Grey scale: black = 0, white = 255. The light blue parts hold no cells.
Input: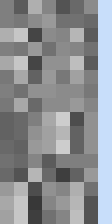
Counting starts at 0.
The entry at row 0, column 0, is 127
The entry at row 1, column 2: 139
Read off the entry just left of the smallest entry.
198
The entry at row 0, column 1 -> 91
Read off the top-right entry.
139
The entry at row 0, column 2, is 175
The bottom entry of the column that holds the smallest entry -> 62
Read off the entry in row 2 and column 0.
175
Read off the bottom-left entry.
161
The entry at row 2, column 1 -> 198
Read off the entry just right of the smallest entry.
133
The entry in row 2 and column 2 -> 69
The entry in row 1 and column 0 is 127

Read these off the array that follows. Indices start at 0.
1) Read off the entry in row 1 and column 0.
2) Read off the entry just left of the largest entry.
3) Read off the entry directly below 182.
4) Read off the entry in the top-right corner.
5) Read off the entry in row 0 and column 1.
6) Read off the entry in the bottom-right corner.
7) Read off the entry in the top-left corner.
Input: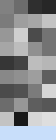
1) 123
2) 214
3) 94
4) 39
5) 108
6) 222
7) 129

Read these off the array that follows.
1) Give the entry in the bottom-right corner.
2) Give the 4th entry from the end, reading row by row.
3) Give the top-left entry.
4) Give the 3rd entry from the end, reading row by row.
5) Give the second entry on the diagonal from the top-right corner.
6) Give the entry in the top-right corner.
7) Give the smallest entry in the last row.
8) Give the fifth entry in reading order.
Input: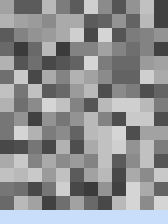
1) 213
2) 185
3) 162
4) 213
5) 185
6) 65
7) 65
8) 124
